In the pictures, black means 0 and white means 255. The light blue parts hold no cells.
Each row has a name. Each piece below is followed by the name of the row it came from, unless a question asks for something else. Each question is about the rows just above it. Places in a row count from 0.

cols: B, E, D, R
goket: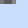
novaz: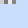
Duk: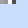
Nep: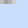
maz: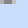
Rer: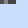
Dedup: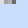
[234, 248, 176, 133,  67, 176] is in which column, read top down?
D
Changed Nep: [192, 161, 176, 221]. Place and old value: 3, [206]
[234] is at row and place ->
novaz, 2
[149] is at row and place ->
Duk, 1

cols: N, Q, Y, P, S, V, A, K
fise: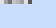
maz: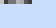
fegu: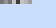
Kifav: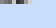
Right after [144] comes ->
[116]
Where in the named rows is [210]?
Kifav, 7
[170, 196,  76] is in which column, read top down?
V
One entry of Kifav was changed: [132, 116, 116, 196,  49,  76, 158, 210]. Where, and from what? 2, [102]
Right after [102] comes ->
[196]

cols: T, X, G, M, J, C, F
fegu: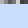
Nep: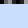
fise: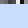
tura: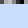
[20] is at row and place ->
fise, 5
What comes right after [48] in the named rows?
[6]

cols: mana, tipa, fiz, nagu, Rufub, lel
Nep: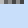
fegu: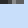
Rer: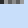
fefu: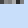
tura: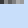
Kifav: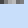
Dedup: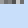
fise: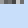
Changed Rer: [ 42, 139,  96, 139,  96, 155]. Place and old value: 1, [155]
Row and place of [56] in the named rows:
tura, 0
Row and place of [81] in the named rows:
Dedup, 3
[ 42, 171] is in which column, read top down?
Rufub

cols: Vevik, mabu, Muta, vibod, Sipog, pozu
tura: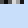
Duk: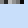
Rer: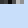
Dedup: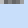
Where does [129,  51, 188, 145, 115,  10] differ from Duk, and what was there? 1, [39]
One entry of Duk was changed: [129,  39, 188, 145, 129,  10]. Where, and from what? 4, [115]
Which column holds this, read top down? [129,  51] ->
Vevik
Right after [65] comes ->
[10]
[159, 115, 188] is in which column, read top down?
Sipog

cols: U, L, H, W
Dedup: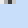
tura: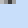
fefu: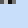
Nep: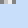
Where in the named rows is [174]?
Dedup, 1
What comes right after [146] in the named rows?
[60]

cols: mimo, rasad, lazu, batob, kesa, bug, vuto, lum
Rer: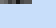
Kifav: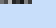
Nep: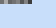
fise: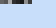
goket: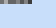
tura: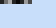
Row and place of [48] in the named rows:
fise, 3
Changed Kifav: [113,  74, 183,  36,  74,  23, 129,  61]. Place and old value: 4, [61]

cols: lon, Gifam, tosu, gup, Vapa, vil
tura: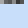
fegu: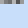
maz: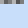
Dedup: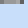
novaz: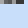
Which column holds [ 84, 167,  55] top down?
Vapa
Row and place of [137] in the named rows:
tura, 3
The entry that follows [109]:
[179]
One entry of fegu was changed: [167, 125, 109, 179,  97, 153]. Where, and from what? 4, [84]
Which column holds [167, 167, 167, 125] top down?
lon
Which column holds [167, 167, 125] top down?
lon
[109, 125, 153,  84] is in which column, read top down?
tosu

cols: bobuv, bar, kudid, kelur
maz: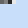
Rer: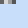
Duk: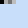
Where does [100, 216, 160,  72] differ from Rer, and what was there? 3, [86]
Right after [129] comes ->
[42]

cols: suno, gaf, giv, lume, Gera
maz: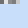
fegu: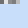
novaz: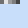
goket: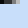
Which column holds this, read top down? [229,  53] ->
gaf
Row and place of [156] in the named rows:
novaz, 2

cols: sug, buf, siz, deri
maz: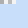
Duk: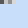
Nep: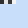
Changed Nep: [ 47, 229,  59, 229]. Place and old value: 3, [243]
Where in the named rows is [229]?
Nep, 1
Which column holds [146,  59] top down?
siz
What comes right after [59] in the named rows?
[243]
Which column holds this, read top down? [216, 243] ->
deri
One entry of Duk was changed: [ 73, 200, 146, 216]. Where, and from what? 0, [88]
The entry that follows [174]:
[243]

